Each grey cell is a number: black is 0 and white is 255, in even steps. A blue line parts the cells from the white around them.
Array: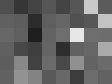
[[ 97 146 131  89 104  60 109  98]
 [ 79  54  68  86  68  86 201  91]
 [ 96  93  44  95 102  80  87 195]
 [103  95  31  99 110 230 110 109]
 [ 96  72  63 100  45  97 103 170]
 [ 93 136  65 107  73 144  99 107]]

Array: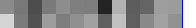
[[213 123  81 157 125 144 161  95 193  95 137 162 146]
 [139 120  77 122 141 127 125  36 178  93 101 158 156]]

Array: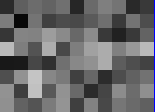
[[144  98  84 123 148  63 130  72 118 106  96]
 [ 43  95 108  99 112  38 106 127 116  41  57]
 [124   8 116  64  76  73  90 111  58 115  77]
 [ 54 132 130 157 138 104 139  57  33  57  99]
 [186 126  83 173  72 126 161 172 128 152 186]
 [ 24  25  71  48 112 136 145 172  93  78  66]
 [ 79 146 196 135 122  64 103  44  77  97 114]
 [146  62 193  88 146 105  43  69 140 108 143]]

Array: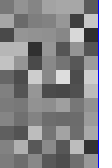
[[124 109 136  88  77 110 152]
 [120 147 133 163 167 167  91]
 [166 106 126 130 151  63 199]
 [ 73 149 146 144 135 216  46]
 [182 183  48 150  85 148  84]
 [194 149  74 137 116  87 156]
 [102  76 205 136 221  76 206]
 [128  84 150  75  72  80 187]
 [123 120 146 142 159 119 145]
 [133 112 131 109 106 108 155]
 [ 95  83 189 117 163 109 169]
 [130 176  88 138  87 189  51]]

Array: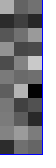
[[ 44 112 101]
 [175  99 113]
 [ 43  63  39]
 [ 86 113 154]
 [147  70  74]
 [ 76 131 201]
 [122 106 111]
 [ 94 180   3]
 [120  65  81]
 [123  92  41]
 [131 155 124]]

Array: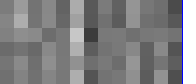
[[112 131 113 133 120 174  84 115 120 144  92 146  79]
 [124 155 115 136  99 172  89 123  97 149 119 111  75]
 [133 173 116 137 103 161  88 113  92 147 112 107  88]
 [129 142 138 109 120 199  60 121 122 112 120 122 115]
 [107 115 105 137 120 176  93 115 121 136  97 137  84]
 [117 138 111 143 121 145 111 121 109 150  96 117  94]]

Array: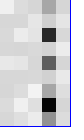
[[215 223 236 146 220]
 [240 220 214 167 214]
 [215 215 230 207 229]
 [217 236 228  40 216]
 [215 214 217 211 236]
 [232 229 215  94 214]
 [215 215 216 209 233]
 [214 220 243 166 222]
 [219 240 223   5 214]]

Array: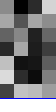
[[ 66 194 187 157]
 [139   1  43 212]
 [167  84 166 141]
 [ 99 135  33 103]
 [ 40 168  29  62]
 [192  18  22  94]
 [219  45  12 128]]

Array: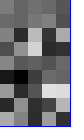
[[171 131  44 156  48]
 [124 100 112 105  86]
 [106 100 119 128  80]
 [130  43 187  53 170]
 [ 78 145 211  43  49]
 [134  88  96  83 104]
 [ 23   1  61 107 100]
 [154  44  84 223 220]
 [ 40 144  47  68 182]]
